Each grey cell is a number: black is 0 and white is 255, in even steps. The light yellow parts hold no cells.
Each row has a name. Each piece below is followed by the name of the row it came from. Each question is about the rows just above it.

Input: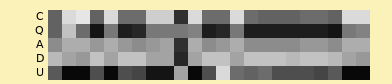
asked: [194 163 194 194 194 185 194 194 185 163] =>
D
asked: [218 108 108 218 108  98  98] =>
C
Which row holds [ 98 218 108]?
C
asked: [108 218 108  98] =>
C

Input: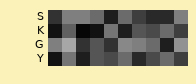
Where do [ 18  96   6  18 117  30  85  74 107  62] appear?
K
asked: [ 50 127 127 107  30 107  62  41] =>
S
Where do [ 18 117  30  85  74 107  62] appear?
K
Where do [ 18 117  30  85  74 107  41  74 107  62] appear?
Y
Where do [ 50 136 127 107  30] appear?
G
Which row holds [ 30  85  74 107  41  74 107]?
Y
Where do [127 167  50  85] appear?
G

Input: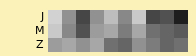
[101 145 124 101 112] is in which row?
Z
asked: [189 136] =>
J
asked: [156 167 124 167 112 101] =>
M
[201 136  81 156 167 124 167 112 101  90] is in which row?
M
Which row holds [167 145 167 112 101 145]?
Z
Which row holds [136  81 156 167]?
M

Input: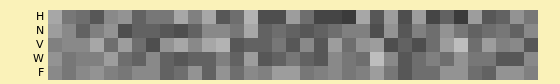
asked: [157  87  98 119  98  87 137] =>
W
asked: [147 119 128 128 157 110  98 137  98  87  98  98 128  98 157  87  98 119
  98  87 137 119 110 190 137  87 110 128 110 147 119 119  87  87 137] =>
W
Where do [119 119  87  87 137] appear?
W
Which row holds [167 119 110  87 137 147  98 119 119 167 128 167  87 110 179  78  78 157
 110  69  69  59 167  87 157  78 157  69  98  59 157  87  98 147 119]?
H

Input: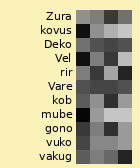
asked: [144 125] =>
Zura
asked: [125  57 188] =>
Vel
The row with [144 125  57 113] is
Zura
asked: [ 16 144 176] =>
kovus
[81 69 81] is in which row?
Deko

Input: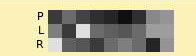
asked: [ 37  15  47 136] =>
P
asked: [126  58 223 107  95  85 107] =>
L
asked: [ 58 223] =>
L
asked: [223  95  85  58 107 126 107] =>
R
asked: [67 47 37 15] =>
P
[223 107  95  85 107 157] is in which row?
L
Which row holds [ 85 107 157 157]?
L

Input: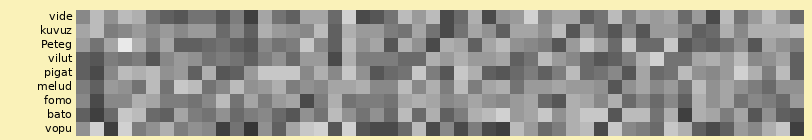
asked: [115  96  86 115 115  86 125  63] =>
vide
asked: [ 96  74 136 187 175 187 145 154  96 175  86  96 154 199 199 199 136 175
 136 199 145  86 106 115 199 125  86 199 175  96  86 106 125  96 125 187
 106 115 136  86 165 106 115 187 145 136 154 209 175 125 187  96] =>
pigat

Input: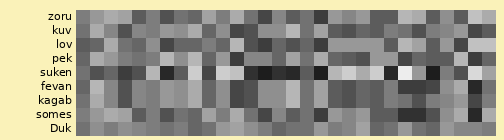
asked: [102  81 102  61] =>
lov
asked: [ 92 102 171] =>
lov
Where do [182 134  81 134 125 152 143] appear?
fevan
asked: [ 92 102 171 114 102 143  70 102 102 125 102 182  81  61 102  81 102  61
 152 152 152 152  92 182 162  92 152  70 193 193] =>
lov
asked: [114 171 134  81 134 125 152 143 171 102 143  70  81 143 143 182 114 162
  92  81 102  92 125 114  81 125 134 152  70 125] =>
kagab

